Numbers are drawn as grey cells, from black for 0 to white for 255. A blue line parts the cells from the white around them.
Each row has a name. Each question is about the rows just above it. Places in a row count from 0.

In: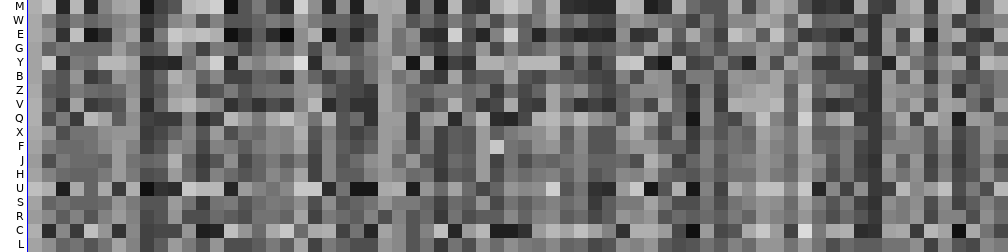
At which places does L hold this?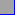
0 6 19
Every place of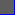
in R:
2 14 23 32 33 38 41 47 49
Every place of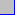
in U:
0 52 53 65
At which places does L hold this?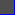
14 15 23 24 31 46 57
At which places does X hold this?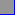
1 6 7 26 42 65
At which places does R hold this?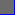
13 22 28 39 46 48 56 58 69
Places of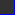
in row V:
14 16 23 24 39 41 57 60

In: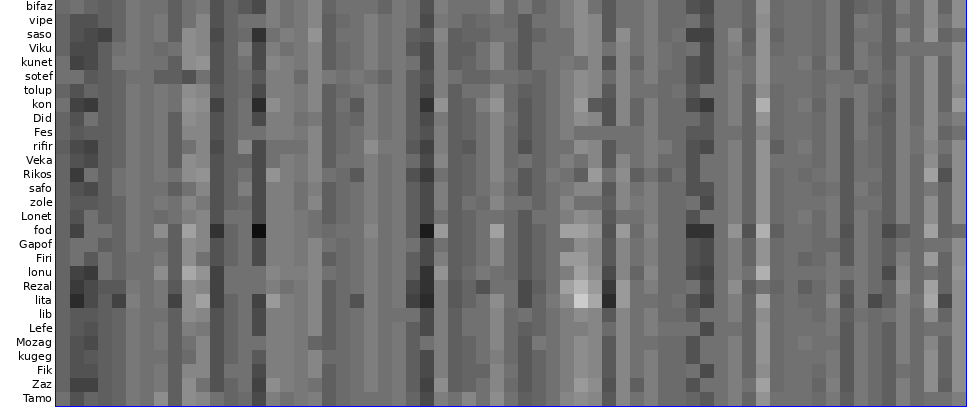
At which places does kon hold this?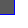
21 33 38 56 59
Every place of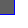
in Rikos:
3 28 37 41 43 59
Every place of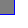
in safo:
13 15 16 18 22 27 31 42 48 60
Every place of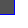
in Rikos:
11 25 45 63
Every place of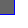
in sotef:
4 12 23 29 30 34 57 59 63
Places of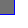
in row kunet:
0 6 7 13 21 23 25 30 34 35 37 43 47 49 51 52 58
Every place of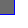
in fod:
19 32 41 43 44 54 58 61 64

